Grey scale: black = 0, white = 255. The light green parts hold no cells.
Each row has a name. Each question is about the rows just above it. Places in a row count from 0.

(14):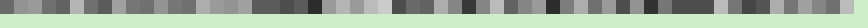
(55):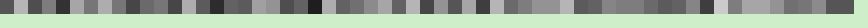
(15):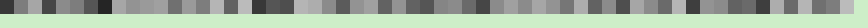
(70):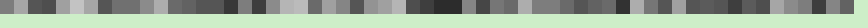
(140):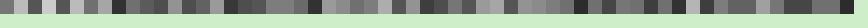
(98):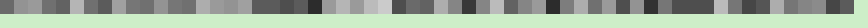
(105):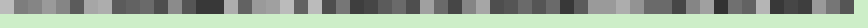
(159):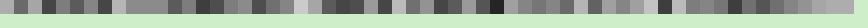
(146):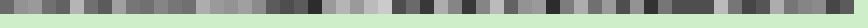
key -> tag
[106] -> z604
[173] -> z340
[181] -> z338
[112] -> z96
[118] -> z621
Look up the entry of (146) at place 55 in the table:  z340
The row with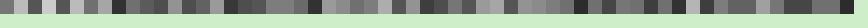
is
(140)
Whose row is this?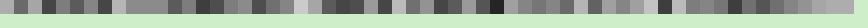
(159)
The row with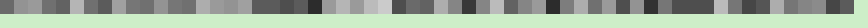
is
(98)

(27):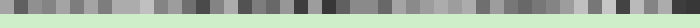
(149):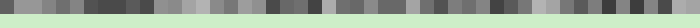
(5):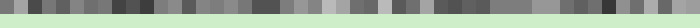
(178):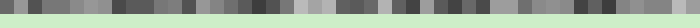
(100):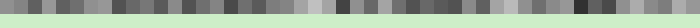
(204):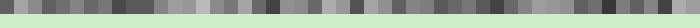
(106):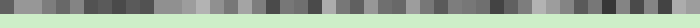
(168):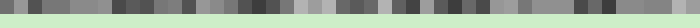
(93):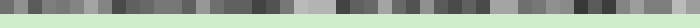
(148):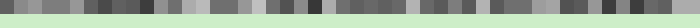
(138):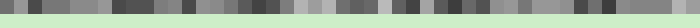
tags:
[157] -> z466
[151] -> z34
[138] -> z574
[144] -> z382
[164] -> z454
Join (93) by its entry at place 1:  z382
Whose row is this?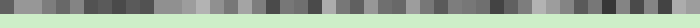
(106)
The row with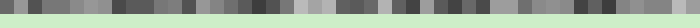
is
(178)
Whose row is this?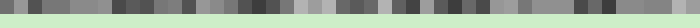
(168)

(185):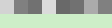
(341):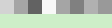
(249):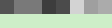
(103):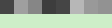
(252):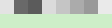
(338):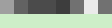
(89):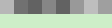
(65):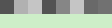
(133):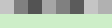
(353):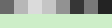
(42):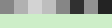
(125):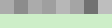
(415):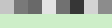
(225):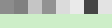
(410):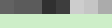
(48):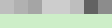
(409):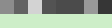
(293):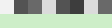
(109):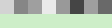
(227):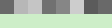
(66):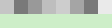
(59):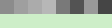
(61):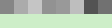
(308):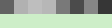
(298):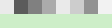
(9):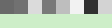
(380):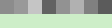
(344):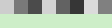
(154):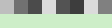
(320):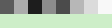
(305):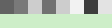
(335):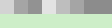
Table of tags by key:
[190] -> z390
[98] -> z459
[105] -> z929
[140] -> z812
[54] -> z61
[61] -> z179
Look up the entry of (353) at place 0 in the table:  z929
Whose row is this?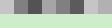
(133)
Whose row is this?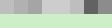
(48)
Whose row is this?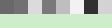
(9)

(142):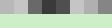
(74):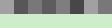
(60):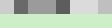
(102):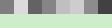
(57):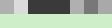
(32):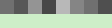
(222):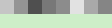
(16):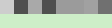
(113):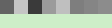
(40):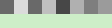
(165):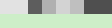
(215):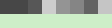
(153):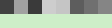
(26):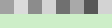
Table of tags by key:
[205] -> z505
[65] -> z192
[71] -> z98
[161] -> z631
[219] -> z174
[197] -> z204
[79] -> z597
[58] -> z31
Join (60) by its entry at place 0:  z505
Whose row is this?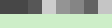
(215)
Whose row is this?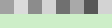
(26)
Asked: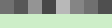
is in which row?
(32)
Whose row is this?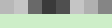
(142)

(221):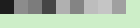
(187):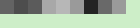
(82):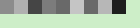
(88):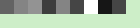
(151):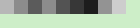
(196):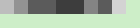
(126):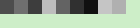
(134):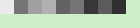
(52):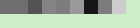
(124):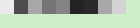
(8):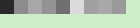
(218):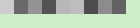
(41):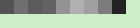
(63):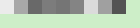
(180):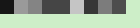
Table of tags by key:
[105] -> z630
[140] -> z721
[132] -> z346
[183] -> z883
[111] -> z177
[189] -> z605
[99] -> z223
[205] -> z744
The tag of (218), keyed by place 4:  z883
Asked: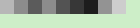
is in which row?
(151)
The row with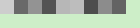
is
(218)
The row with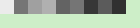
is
(134)
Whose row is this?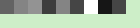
(88)

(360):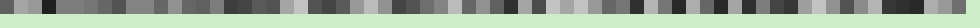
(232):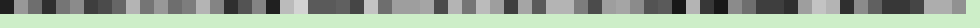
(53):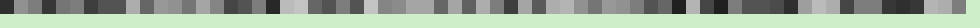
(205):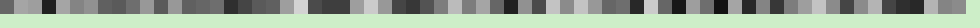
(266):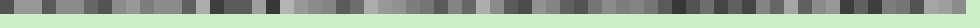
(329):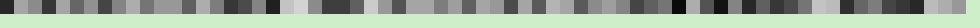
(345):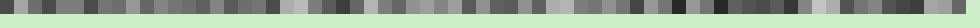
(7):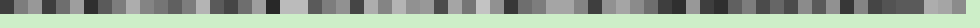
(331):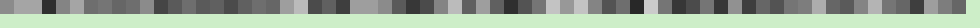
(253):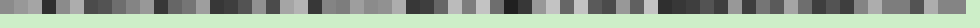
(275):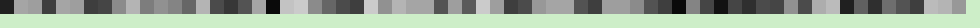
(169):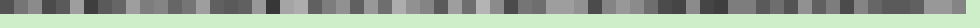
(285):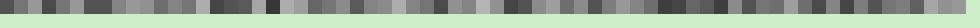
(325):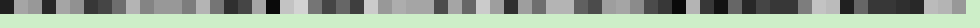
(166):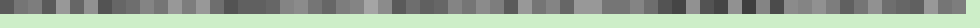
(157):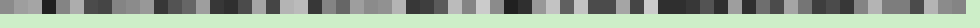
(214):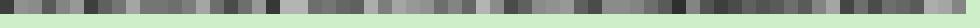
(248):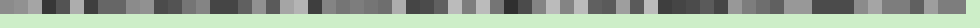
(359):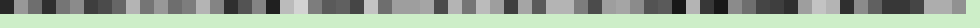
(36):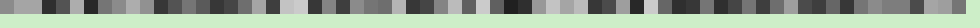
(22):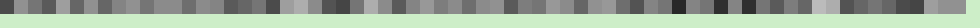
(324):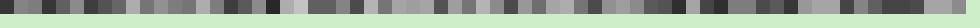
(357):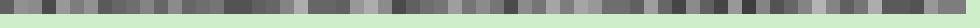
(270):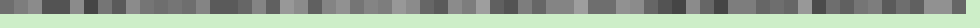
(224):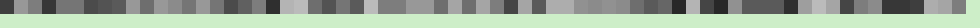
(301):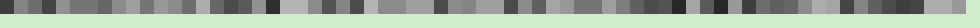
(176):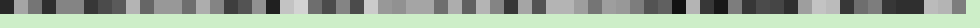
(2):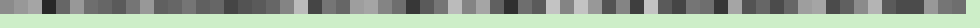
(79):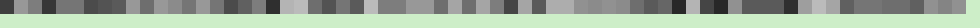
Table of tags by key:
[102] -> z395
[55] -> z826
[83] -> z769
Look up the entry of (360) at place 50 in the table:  z395
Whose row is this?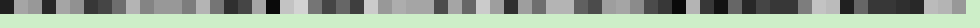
(325)

